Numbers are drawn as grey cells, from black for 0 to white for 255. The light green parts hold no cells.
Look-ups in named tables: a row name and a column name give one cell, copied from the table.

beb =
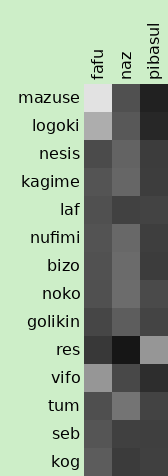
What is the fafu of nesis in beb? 75
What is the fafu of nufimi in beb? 83
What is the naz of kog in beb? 59
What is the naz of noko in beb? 108
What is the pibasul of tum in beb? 67
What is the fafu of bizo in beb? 81
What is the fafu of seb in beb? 85

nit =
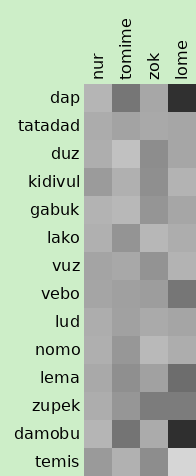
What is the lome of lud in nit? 165
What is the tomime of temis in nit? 177
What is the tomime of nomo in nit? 151
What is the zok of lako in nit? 183
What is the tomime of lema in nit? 143
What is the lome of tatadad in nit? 166
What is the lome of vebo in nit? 118
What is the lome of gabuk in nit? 166
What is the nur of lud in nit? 173
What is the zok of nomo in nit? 185
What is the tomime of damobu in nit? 116
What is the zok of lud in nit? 170
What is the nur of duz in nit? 174
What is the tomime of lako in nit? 148
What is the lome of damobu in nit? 47
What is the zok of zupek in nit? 124
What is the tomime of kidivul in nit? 176
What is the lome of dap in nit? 48
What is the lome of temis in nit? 214
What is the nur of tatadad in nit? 172
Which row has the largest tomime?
duz

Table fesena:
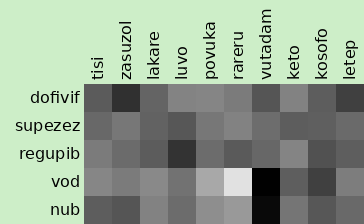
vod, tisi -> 134
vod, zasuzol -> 123
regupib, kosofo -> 81
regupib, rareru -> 90
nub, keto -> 117
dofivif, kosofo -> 93

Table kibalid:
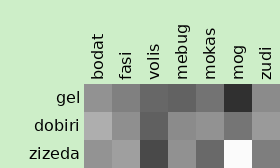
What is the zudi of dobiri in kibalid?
154
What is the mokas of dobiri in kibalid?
146
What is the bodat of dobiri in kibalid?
174
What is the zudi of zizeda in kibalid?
126
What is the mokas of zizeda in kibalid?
105
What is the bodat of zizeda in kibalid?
147
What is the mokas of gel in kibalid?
115
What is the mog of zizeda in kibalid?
251
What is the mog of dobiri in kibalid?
117
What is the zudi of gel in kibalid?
139
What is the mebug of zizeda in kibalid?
145
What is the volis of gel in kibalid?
103

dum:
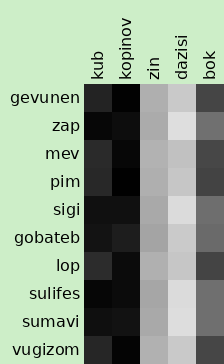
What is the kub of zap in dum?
7
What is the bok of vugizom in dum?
70
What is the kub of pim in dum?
40
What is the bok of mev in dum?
71
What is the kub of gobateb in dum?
19
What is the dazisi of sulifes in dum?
219
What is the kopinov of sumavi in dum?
18
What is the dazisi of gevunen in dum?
201
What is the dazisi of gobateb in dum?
202
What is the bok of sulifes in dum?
111
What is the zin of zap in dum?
171
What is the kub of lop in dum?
44
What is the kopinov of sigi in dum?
16
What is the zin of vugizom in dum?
177
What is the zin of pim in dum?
175
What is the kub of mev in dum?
42
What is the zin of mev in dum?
178
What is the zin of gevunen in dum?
175
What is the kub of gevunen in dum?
35

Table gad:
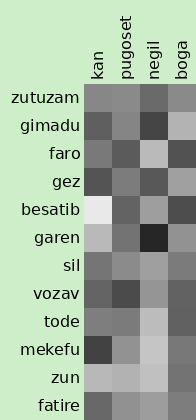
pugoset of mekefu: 146
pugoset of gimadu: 133
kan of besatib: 233
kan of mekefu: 66
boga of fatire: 125
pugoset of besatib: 99
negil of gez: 88
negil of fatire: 157
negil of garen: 38
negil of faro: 186
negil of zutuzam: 106
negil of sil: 159
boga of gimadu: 179

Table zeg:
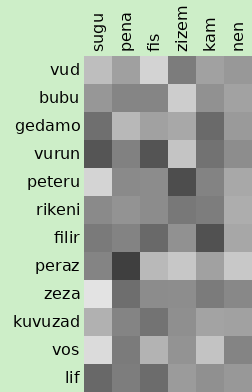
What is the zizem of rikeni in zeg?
120
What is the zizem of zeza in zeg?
141
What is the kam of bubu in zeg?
145
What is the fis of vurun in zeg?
84
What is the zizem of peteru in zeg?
77
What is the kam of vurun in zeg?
114
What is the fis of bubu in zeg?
133
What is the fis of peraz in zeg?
185
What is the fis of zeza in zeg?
140
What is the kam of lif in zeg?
144
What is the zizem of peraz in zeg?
199
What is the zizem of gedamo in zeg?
168

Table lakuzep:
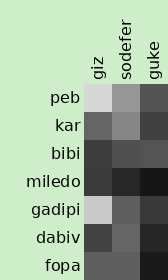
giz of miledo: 58
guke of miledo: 22
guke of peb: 83
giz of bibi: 61
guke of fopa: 25
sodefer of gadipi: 95
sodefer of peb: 150
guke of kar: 65
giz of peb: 215
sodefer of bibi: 80
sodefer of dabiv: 101
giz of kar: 101
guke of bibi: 84
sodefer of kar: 133
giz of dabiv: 67
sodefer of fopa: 95
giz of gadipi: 201
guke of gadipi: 57

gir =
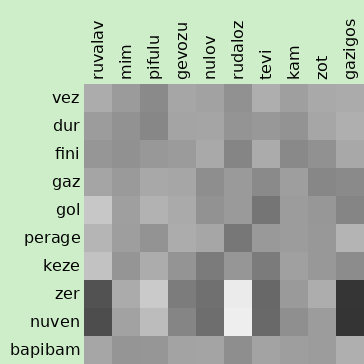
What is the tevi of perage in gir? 153
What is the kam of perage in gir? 156
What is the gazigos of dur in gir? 175
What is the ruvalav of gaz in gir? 165
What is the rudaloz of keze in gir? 150
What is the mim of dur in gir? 146
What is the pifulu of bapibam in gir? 150
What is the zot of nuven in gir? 156
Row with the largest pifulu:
zer

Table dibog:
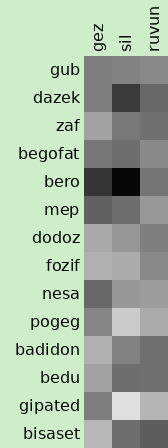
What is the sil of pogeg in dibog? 203
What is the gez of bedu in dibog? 162
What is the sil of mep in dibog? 110
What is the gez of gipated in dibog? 126
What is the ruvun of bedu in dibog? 112
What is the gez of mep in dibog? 97

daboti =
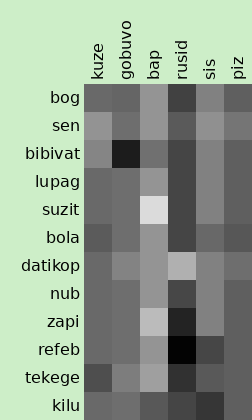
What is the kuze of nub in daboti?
105
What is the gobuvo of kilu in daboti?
110
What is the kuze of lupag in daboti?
105
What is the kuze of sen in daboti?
147
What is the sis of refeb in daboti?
70
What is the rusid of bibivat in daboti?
69
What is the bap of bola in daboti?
148
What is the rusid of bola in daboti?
69
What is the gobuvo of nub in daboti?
110
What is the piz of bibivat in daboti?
95
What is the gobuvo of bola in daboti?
110
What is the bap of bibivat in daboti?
112
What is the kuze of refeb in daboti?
105
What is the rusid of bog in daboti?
65
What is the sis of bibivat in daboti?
129
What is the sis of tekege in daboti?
89
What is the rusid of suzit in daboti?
69
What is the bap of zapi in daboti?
187
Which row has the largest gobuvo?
datikop

